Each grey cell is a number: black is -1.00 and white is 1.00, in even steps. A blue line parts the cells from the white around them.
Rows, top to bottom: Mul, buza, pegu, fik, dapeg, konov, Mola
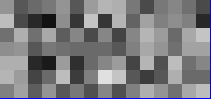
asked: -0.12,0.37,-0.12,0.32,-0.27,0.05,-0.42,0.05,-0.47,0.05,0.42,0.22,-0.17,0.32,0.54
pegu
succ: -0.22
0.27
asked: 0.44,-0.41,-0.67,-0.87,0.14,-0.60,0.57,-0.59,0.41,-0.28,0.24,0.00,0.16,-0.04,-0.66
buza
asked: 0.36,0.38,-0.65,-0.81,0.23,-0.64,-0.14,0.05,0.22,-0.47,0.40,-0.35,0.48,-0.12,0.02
dapeg
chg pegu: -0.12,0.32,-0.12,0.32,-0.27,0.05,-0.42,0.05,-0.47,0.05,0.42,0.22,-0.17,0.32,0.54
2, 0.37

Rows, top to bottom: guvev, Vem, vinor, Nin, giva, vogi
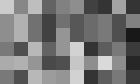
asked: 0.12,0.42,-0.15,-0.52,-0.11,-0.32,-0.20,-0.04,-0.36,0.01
Vem
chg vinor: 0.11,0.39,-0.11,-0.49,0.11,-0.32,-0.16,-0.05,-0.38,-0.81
5, 0.17
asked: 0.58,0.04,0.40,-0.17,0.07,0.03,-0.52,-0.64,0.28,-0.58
guvev
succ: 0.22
0.17
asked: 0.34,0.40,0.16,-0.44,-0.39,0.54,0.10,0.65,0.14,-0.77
giva
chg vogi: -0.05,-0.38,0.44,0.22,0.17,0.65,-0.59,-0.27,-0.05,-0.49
10, -0.54
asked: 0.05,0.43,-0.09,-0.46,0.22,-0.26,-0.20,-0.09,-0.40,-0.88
vinor

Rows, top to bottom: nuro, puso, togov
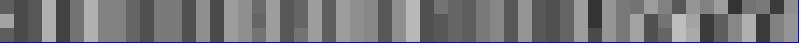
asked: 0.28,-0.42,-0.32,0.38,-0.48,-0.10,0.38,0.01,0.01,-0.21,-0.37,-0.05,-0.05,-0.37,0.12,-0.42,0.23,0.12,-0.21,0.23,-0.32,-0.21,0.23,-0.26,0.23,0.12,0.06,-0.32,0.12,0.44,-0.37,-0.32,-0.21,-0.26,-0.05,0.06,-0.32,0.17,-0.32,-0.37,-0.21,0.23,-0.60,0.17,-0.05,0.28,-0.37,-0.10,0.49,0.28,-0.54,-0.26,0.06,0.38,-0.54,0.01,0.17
puso
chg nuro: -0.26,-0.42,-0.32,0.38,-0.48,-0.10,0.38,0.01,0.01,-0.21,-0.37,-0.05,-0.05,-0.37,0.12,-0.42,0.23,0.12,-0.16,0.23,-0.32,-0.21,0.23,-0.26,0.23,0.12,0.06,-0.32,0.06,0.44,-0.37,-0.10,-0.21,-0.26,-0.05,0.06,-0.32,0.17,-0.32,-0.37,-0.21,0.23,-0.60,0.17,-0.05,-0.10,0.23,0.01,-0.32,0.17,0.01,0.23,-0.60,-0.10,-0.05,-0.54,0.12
29, 0.12
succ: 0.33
-0.54
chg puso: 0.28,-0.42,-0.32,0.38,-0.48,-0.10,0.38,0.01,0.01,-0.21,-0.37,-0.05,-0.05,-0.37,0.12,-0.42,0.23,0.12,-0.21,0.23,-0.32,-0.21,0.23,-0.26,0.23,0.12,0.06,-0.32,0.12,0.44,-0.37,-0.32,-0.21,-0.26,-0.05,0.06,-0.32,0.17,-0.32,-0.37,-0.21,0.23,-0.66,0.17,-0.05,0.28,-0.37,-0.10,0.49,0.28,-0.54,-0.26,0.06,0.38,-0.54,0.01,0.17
43, -0.60
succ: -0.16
0.23

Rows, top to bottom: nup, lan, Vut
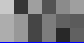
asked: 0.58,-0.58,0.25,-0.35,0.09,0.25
nup
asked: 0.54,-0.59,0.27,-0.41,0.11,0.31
nup
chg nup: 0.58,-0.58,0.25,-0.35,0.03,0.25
5, 0.09
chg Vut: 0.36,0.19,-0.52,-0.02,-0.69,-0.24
3, -0.46
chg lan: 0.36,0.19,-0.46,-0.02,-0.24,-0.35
6, -0.29

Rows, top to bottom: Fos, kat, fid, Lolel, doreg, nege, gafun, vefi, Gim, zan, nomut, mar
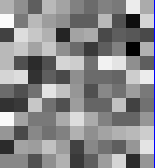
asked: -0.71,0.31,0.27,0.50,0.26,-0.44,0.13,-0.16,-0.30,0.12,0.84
nomut
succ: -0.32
-0.43
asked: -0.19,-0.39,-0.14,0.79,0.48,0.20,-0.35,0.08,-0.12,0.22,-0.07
gafun
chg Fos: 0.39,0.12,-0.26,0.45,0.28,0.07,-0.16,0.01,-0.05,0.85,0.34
6, 0.01
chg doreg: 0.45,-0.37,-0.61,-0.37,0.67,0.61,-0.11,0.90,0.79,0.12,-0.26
3, -0.66
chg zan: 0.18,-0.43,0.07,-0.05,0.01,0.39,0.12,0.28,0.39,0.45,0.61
4, -0.11
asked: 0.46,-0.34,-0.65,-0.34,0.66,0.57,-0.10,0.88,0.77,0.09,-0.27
doreg

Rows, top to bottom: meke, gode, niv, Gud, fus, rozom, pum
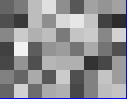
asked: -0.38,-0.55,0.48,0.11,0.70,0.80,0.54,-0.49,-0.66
gode
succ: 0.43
0.38
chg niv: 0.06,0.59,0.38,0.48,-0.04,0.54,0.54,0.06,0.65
7, 0.59

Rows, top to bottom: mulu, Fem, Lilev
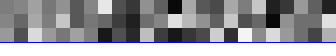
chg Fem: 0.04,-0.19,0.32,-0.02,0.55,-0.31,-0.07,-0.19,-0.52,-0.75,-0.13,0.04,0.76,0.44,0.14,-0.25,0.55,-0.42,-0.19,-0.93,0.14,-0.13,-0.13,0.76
18, -0.37
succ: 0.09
0.71
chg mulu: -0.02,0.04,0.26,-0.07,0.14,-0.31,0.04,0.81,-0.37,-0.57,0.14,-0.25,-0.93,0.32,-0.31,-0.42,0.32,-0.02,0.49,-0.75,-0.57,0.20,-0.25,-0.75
19, 0.55
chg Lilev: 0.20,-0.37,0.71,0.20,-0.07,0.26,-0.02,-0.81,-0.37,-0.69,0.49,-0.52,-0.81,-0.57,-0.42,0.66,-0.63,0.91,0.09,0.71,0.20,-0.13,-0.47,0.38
16, 0.61
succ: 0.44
0.14

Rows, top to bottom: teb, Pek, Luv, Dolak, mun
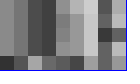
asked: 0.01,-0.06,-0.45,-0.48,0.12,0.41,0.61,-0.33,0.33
teb
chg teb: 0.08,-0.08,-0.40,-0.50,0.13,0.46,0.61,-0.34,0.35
6, 0.41
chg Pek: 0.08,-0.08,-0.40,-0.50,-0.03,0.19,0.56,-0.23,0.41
9, 0.46
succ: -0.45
0.24
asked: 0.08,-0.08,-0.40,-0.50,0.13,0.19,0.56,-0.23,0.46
Dolak
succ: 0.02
0.19

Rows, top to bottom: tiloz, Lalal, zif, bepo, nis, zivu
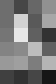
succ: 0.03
0.08
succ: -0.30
0.31
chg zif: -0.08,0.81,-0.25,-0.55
4, -0.61
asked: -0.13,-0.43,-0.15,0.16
tiloz

